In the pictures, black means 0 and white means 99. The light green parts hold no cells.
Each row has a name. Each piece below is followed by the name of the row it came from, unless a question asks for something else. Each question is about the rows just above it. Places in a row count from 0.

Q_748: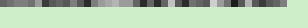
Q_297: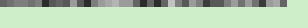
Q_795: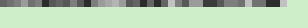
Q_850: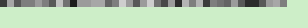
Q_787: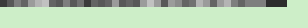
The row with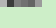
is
Q_850
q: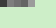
Q_850
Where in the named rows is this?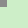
Q_787, 25
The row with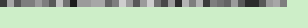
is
Q_850
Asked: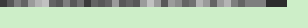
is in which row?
Q_787
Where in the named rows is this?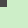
Q_850, 23

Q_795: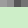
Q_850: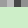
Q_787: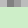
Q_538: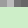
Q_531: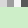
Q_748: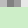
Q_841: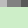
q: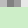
Q_748
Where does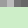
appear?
Q_538
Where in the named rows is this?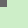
Q_538, 3
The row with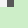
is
Q_531

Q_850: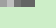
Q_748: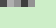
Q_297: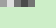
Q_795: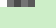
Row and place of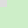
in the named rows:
Q_297, 1
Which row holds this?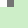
Q_795
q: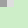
Q_297
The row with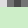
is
Q_297
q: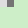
Q_297

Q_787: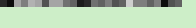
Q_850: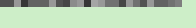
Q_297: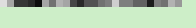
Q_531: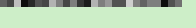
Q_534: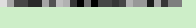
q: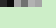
Q_297
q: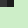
Q_531
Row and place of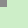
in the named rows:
Q_850, 10
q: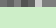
Q_787
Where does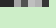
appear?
Q_534

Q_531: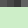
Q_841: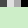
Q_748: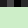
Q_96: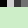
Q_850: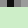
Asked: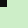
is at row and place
Q_850, 1
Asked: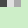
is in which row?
Q_841
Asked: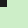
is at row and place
Q_748, 0
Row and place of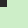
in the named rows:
Q_748, 3
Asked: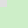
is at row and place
Q_841, 1

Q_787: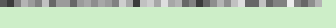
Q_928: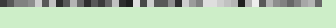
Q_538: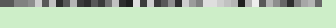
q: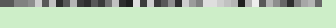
Q_538
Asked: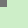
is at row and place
Q_538, 15
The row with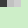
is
Q_787
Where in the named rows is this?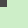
Q_928, 20

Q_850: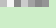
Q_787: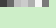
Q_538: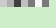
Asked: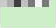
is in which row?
Q_538
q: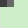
Q_787
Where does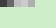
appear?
Q_787
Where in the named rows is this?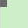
Q_787, 1

